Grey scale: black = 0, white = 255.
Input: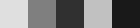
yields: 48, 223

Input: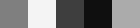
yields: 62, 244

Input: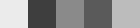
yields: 138, 235

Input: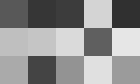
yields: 218, 230

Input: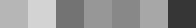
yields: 151, 211

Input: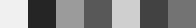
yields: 88, 240

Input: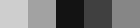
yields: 19, 206

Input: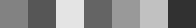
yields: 100, 228

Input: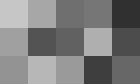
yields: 97, 198
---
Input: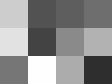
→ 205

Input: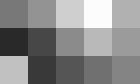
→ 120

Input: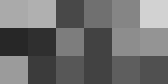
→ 170

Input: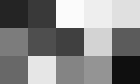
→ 36

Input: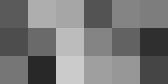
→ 90

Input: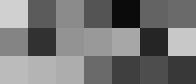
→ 208

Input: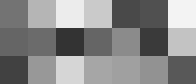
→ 115

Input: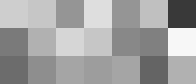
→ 206

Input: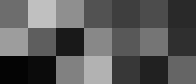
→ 109
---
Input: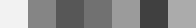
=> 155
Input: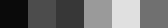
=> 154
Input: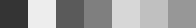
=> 215
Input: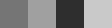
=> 160
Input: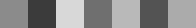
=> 185
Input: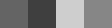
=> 63
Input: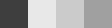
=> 232
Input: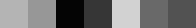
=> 210
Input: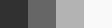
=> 102
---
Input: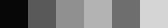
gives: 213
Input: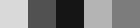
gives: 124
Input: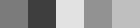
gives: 191
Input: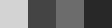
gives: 40
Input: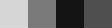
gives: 79
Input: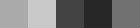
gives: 113
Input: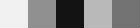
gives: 114
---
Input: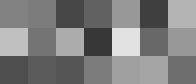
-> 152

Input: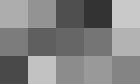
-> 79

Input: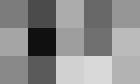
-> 172

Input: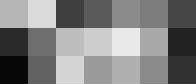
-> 138

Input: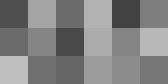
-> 178

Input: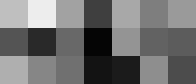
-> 168
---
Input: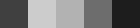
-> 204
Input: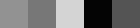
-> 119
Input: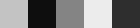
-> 14
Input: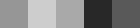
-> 205
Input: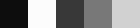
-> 252
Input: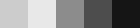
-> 232
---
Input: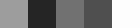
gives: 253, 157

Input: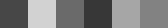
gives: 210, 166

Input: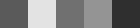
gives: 227, 148

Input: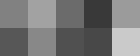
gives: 202, 162

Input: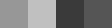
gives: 192, 151

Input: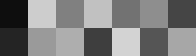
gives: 211, 205
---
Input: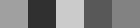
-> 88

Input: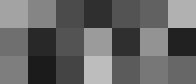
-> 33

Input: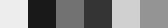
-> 52

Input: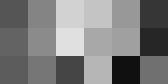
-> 38

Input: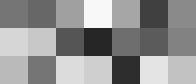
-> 45

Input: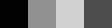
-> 77

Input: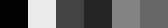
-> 37
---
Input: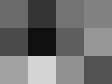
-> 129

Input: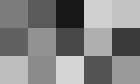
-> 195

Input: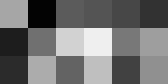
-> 50

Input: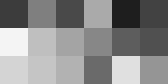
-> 66

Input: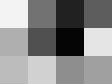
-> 93

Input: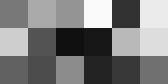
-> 235

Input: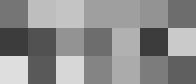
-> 109

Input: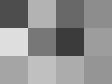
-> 141
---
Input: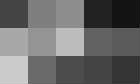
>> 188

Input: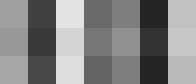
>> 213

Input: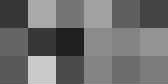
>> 32

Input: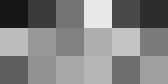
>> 129

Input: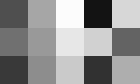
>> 231

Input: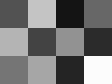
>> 146

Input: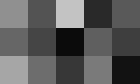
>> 11

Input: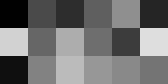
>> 173

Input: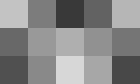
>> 175
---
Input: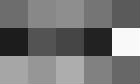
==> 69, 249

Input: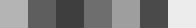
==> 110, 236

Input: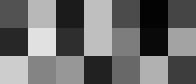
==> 191, 225

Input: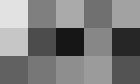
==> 22, 226

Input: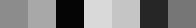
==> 217, 217

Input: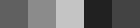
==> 196, 196

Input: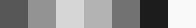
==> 179, 249
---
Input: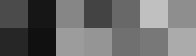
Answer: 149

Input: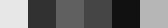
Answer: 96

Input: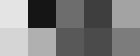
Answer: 176

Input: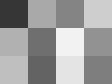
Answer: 191

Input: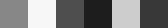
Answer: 78

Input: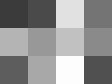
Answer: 93

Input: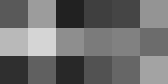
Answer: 40

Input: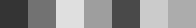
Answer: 158
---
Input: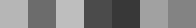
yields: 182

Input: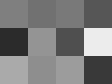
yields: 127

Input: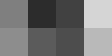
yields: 127

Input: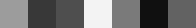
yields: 156

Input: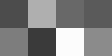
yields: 76

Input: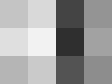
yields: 196
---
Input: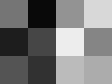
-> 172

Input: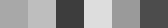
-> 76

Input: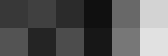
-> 225

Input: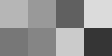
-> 53

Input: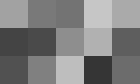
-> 108

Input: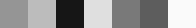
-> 250
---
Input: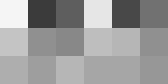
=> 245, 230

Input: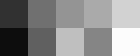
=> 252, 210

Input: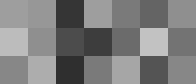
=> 194, 188

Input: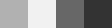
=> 241, 177

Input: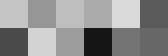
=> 218, 211

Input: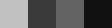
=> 193, 99

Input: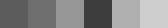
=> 206, 176
